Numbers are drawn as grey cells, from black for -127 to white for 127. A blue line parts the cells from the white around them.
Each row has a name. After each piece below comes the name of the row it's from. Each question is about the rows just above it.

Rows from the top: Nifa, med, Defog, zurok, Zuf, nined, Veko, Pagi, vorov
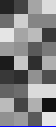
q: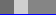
med
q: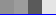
vorov

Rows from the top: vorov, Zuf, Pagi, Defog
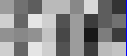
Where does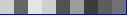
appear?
Zuf
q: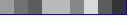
vorov
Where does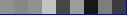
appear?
Pagi

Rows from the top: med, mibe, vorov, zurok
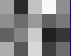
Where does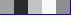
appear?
med
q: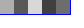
zurok
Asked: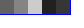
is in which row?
vorov

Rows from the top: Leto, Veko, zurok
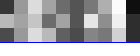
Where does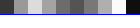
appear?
Leto
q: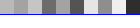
Veko
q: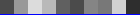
zurok

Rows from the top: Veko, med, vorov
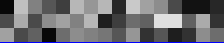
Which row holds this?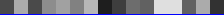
med

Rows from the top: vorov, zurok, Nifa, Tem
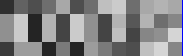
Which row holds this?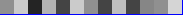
Nifa
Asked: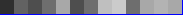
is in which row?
vorov
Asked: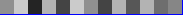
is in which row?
zurok
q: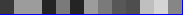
Tem

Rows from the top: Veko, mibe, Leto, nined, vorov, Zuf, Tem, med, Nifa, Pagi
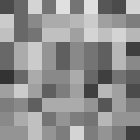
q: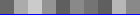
vorov
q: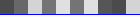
Veko
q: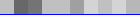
Leto
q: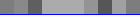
med

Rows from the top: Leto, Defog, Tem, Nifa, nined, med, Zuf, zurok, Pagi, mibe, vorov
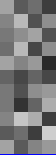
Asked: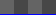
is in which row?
med
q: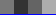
zurok
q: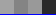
nined
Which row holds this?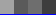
Leto

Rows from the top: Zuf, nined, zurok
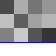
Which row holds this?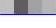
nined
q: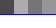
Zuf

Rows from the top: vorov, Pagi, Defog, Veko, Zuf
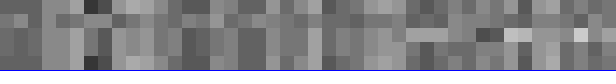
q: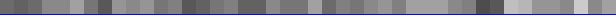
Defog
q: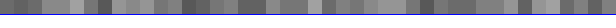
Veko
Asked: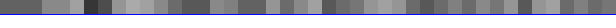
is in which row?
vorov
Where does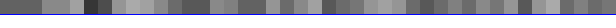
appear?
Zuf

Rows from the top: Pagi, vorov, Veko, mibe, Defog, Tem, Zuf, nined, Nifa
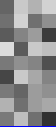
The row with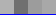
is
nined
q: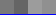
Zuf
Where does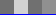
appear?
vorov

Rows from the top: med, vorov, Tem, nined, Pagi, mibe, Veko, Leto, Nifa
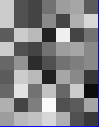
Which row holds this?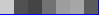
med
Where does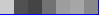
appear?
nined
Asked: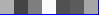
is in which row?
Leto
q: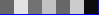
Veko

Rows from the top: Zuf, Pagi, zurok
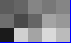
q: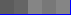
Zuf
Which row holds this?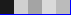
zurok

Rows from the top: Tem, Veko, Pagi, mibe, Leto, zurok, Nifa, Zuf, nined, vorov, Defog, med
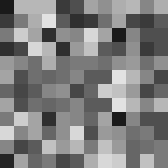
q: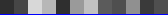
mibe
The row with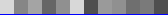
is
vorov
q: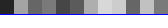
med
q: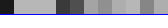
Tem
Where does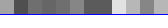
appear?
Zuf

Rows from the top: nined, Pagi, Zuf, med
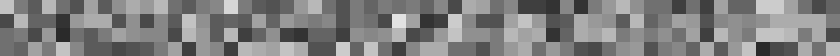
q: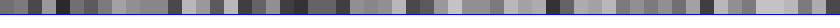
Zuf
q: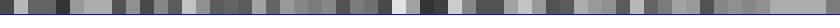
Pagi
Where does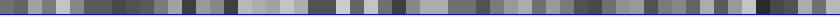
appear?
med
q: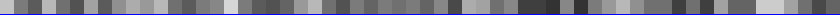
nined

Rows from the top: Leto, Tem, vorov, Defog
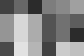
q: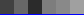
Leto
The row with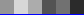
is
vorov

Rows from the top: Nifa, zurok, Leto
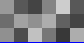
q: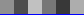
Leto
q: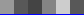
Nifa
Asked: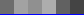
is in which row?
zurok

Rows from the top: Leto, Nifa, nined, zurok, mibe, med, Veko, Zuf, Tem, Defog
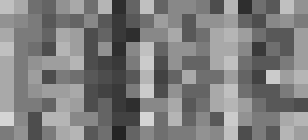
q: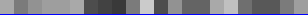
Veko
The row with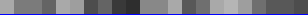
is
Zuf

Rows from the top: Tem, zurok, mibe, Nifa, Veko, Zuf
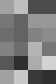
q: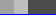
Tem
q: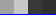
Zuf
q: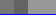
zurok

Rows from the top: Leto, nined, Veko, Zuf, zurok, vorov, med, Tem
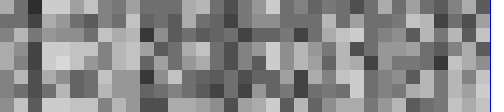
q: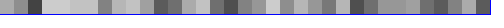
Zuf
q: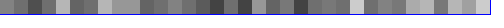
med

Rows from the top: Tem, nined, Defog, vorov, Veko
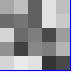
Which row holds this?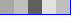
Tem
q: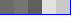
nined

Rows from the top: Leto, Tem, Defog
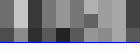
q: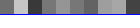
Tem
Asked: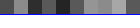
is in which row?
Defog
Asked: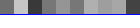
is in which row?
Leto

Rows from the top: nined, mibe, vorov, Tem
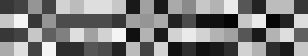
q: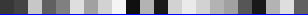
vorov
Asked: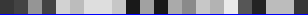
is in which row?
nined
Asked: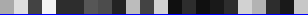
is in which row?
Tem

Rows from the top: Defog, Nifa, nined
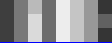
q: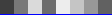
Nifa
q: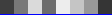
nined

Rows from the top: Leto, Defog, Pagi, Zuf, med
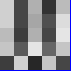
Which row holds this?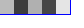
Pagi
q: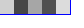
Defog
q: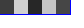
med

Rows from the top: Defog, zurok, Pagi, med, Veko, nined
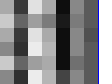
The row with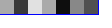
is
Pagi
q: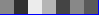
nined
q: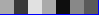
Defog
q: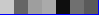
Veko

